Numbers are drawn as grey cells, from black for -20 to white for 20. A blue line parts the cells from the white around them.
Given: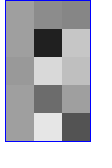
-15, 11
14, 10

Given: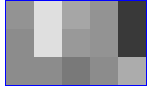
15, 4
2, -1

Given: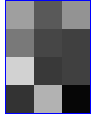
-9, -10
-11, -10

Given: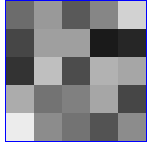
5, 5
10, -8

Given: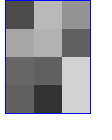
8, -5
-5, 13

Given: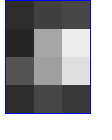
6, 17
5, 15

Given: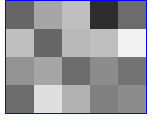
-4, 9
6, -3

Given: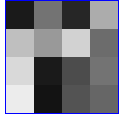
4, 13
-16, -8
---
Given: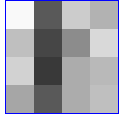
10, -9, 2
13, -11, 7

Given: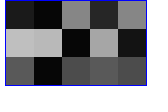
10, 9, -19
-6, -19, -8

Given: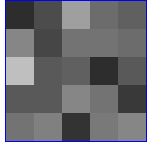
1, -9, -2
10, -6, -5

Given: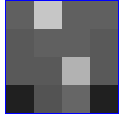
-6, -5, -5
-6, -6, 8

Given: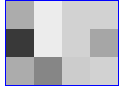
-11, 17, 13
7, 1, 12

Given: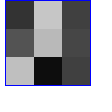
-7, 9, -9
10, -18, -10
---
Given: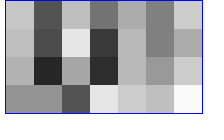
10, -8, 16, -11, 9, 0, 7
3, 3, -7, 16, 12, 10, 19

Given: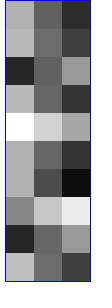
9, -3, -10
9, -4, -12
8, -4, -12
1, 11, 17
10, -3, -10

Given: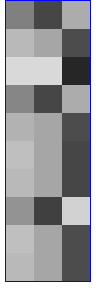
9, 6, -8
1, -9, 7
10, 6, -9
3, -10, 13
9, 6, -8

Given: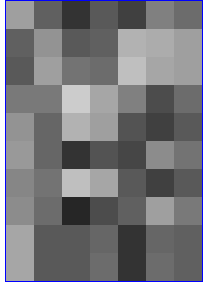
-5, 3, -6, -5, 8, 7, 5
-1, -1, 12, 6, 0, -8, -3
4, -4, -12, -7, -9, 2, -2
2, -3, -14, -8, -5, 5, -1
6, -6, -6, -3, -12, -3, -5

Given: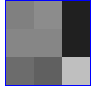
1, 1, -15

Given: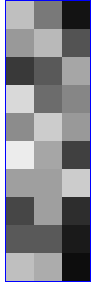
4, 9, -7
14, -3, 1
17, 6, -10
-9, 5, -13
10, 7, -18

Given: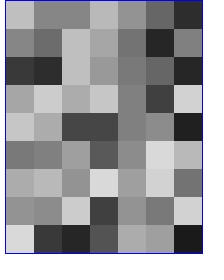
1, -3, 10, 6, -2, -14, 0
6, 12, 7, 11, 0, -10, 13
-1, 0, 5, -6, 2, 14, 9
3, 2, 12, -10, 3, -1, 13

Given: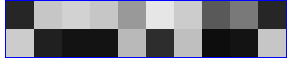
12, -15, -17, -17, 9, -13, 10, -18, -17, 11

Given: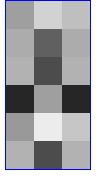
7, -5, 7
-14, 5, -14
8, -8, 8
